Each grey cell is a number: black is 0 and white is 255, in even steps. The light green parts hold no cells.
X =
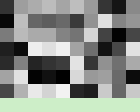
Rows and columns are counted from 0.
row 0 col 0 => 51
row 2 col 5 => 116
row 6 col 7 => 202
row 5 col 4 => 1
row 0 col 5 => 190
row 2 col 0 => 123
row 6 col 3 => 211
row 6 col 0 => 71
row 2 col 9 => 70
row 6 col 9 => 200
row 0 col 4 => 165
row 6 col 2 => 233
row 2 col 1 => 186
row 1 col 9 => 149
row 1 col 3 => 93
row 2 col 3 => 170
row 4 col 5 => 227
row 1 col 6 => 146
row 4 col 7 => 145
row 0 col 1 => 158
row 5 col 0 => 163
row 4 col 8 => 112

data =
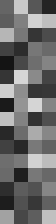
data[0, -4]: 101
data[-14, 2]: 53
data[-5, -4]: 110
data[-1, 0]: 162
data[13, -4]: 46
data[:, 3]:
[36, 191, 76, 106, 132, 68, 55, 132, 79, 135, 98, 189, 104, 134, 97, 192]
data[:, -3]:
[201, 128, 120, 44, 72, 214, 142, 148, 130, 108, 40, 121, 30, 93, 81, 71]
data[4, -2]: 110
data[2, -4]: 182
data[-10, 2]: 53
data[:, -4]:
[101, 93, 182, 66, 20, 53, 206, 26, 192, 40, 65, 110, 106, 46, 29, 162]
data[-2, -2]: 55

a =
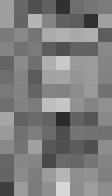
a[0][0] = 158
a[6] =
[122, 131, 101, 132, 131, 140, 153, 114]
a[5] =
[110, 133, 91, 162, 165, 149, 155, 131]
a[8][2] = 107
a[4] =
[100, 139, 112, 175, 201, 154, 155, 133]
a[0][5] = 110
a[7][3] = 189
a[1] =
[158, 101, 180, 133, 97, 93, 49, 160]
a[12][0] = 100
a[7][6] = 132
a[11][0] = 102
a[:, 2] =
[79, 180, 117, 123, 112, 91, 101, 123, 107, 126, 160, 133, 125, 123]
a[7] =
[110, 130, 123, 189, 197, 146, 132, 144]
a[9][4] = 78
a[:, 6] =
[117, 49, 175, 98, 155, 155, 153, 132, 86, 114, 80, 118, 145, 157]
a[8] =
[166, 98, 107, 99, 44, 98, 86, 136]
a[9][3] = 106
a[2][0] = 122
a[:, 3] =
[97, 133, 170, 93, 175, 162, 132, 189, 99, 106, 87, 73, 156, 143]
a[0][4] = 48

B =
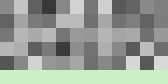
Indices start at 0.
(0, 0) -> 138
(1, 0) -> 99
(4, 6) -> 111
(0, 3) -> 56
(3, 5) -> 141
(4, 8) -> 113
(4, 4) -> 144
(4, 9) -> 215
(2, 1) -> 182
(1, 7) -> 168
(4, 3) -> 150
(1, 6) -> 112
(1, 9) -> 126
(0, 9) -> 99
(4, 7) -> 136
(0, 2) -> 96
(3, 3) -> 122
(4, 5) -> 166

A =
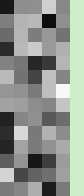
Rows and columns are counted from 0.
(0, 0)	24
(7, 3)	133
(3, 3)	154
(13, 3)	28
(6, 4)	248
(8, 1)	134
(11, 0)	94
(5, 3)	191
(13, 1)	134
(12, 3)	111
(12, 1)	71
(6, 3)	190
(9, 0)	45
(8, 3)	89
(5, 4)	132
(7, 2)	141
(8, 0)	34
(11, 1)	148
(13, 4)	122
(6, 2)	123
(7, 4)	196
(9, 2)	121
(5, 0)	185

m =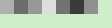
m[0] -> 175
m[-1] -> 144
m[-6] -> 108
